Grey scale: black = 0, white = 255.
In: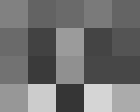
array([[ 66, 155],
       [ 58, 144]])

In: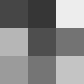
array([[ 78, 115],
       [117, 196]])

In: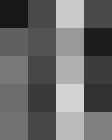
array([[ 82, 153],
       [ 70, 176]])

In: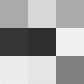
array([[ 47, 240],
       [229, 128]])

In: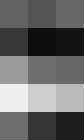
array([[ 14,  19],
       [111, 104]])

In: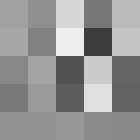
array([[129, 238],
       [164,  82]])

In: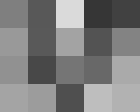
array([[ 89, 163],
       [ 72, 117]])

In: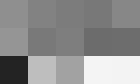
array([[121, 126],
       [190, 162]])

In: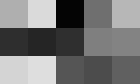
array([[ 37,  47],
       [222,  85]])
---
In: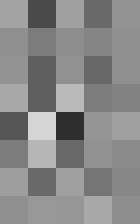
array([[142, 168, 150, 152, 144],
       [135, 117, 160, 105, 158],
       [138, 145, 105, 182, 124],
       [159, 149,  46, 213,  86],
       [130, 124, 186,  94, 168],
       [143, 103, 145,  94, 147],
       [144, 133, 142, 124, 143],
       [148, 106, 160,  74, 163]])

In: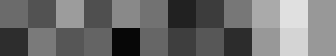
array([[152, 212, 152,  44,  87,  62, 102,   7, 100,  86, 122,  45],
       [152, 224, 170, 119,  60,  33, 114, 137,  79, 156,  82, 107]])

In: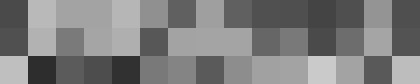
array([[189,  89, 163, 202, 163, 161, 141,  90, 132, 121,  49,  77,  91,
         45, 191],
       [ 83, 165, 109,  74, 121, 102, 164, 164, 163,  87, 175, 165, 122,
        178,  80],
       [ 79, 148,  79,  68,  79,  80,  96, 159,  96, 144, 182, 163, 163,
        185,  74]])

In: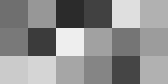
array([[177,  69, 133, 166, 213, 203],
       [156, 117, 161, 238,  59, 121],
       [177, 223,  65,  43, 151, 111]])

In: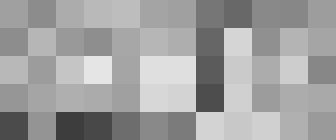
array([[154, 176, 208, 200, 211, 123, 137, 109,  72,  61, 148,  75],
       [169, 172, 156, 208,  77, 211, 215, 160, 171, 175, 165, 150],
       [135, 205, 172, 202,  91, 223, 223, 165, 229, 197, 156, 184],
       [165, 180, 144, 213, 102, 174, 182, 167, 142, 153, 182, 141],
       [157, 135, 137, 104, 118, 160, 164, 189, 185, 172, 140, 160]])

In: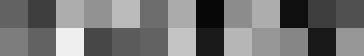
array([[150,  24, 134, 150, 182,  26, 196,  98,  91,  71, 239,  98, 125],
       [ 80,  62,  15, 173, 140,   7, 171, 109, 186, 146, 173,  62,  98]])
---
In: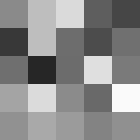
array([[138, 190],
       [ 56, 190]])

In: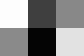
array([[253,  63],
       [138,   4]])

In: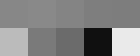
array([[135, 137],
       [187, 122]])

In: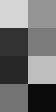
array([[213, 149],
       [ 50, 123]])

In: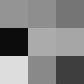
array([[148, 142],
       [ 12, 171]])

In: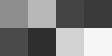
array([[141, 184],
       [ 74,  46]])

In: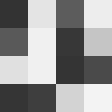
array([[ 51, 228],
       [ 89, 240]])

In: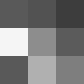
array([[ 89,  82],
       [245, 141]])
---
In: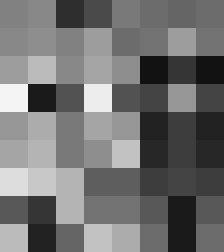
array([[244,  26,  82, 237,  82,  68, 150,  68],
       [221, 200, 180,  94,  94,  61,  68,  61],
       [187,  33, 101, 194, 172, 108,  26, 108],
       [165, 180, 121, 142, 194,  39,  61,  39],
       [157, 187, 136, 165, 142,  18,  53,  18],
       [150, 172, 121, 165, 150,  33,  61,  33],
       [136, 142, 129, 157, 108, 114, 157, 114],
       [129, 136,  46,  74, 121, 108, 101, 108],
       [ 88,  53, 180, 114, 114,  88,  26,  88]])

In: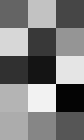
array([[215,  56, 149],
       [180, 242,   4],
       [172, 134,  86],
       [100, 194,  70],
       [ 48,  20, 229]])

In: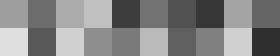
array([[223,  89, 208, 142, 122, 185,  95, 128, 208,  47],
       [158, 108, 171, 192,  61, 114,  81,  54, 164, 101]])

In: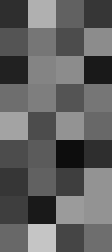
array([[163,  76, 147, 104],
       [110, 126,  84, 118],
       [104, 197,  69, 110],
       [ 84, 118,  76, 140],
       [ 76,  91,  13,  46],
       [ 62,  25, 155, 147],
       [ 54,  97,  62, 147],
       [ 46, 176,  97,  54],
       [ 33, 132, 140,  25]])

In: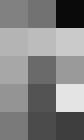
array([[180, 188, 202],
       [167, 106, 154],
       [148,  83, 228],
       [129, 114,  10],
       [122,  75,  62]])

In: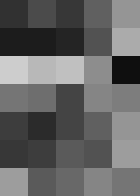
array([[205, 184, 192, 141,  15],
       [157,  90, 104, 133, 117],
       [117, 110,  68, 133, 125],
       [ 61,  43,  68,  96, 149],
       [ 55,  61,  90,  82, 157],
       [ 49,  75,  55,  96, 149],
       [ 28,  28,  36,  82, 171]])
